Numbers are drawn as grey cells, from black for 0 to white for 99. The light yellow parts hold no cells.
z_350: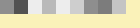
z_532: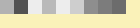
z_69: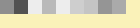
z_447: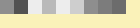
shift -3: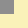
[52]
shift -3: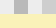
[89 69 89 77]
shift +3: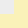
[95]
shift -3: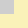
[77]
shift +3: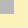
[75]
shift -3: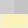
[77 73]
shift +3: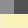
[58 35]

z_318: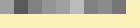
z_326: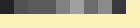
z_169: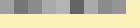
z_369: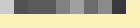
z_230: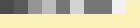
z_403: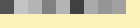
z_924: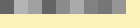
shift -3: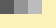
[32 55 70]
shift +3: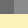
[45 57]
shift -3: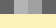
[36 67 59 36]
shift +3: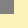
[53]
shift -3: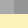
[63 55]
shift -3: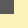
[32]
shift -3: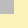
[70]

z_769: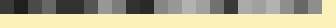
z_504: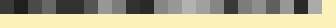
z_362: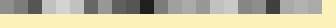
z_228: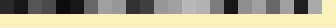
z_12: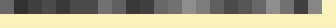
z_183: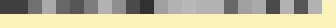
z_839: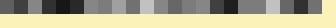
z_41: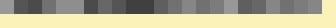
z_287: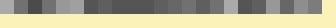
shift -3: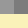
[56 45]
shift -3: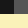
[ 6 30]

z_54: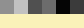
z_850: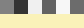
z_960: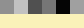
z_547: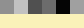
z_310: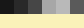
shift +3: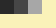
[19 30 68]
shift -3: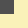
[28]
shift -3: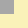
[62]

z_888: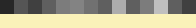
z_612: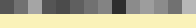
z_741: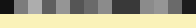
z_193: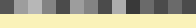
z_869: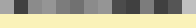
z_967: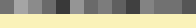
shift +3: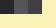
[18 36 28]
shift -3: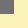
[41]
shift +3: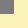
[51]
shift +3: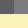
[40 51]

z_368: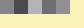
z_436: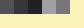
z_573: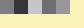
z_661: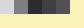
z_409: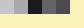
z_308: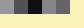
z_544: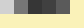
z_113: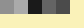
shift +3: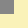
[55]
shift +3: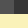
[35 24]
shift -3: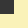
[18]

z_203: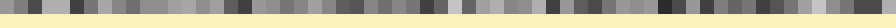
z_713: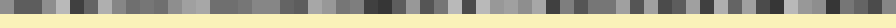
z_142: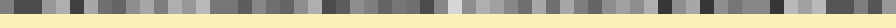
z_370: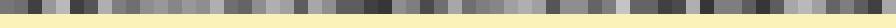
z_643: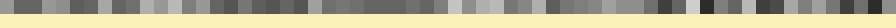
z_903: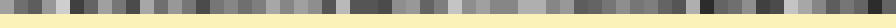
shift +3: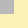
[75]
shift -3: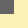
[36]
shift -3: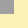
[59]

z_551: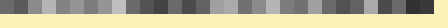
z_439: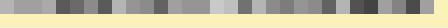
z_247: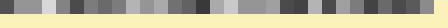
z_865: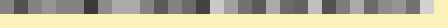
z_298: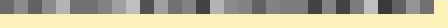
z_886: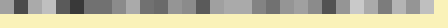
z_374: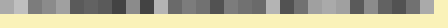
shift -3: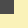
[26]
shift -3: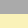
[63 63]
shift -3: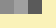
[51 59 32]
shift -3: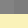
[48 45]
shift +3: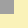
[65]
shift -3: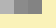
[67 51 48]
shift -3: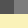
[29 45]

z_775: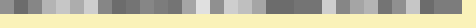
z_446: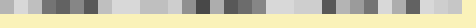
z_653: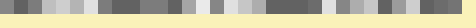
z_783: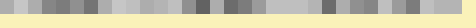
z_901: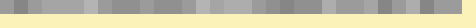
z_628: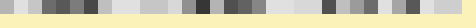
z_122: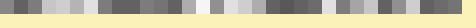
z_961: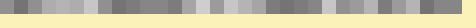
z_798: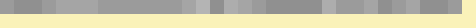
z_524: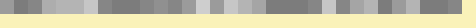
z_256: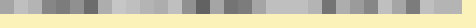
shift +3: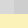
[87 83]
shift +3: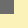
[45]
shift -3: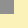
[53]
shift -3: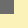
[39]

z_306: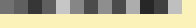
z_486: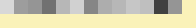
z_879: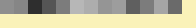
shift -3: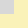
[81]
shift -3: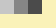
[74 49 26]
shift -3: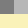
[45 68]

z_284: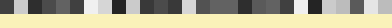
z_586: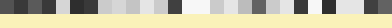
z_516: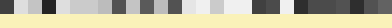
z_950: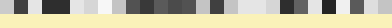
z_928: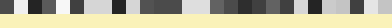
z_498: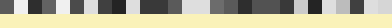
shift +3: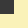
[25]
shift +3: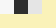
[99 21 92]
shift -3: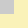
[76]
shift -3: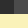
[15 26]
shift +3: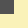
[35]
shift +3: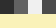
[21 41 96 32]

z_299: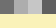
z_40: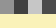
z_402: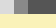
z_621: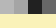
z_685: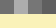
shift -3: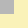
[68]
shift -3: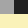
[61 10]

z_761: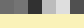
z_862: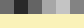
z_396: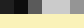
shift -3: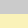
[76 76]
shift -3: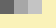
[36 62 73]
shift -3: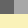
[36 62]
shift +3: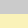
[82 82]
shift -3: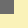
[39]

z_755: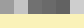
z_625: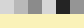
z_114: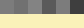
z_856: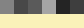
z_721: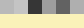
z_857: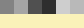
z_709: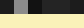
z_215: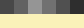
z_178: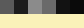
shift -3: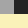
[61 11]
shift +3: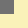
[47]
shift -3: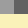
[58 35]
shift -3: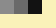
[51 38  4]
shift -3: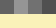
[35 55 41 28]

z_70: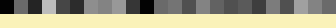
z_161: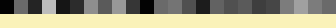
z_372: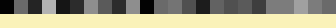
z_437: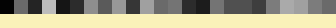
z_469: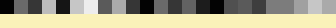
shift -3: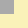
[63]
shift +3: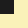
[14]
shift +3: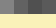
[54 41 34 38]
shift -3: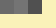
[38 42 28]
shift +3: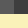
[38 27]
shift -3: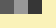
[32 56 18]

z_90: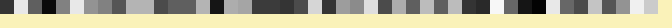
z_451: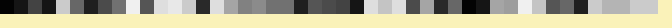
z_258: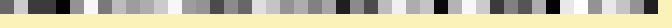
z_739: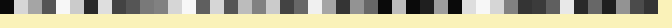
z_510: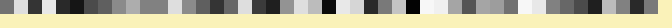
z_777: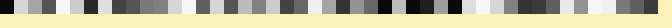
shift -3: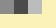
[51 26 70]
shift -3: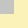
[73]
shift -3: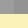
[58 54]
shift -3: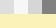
[83 93 80 47]
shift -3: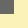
[37]
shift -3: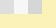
[83 93 80]
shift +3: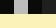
[ 7 76  7 15]

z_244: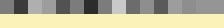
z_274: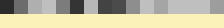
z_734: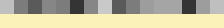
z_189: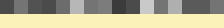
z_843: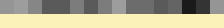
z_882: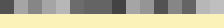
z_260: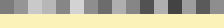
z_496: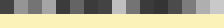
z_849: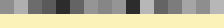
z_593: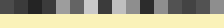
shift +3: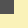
[35]
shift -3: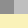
[52 71]
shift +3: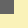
[42]
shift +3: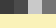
[26 32 81 48]
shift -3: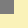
[45]
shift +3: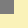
[51]

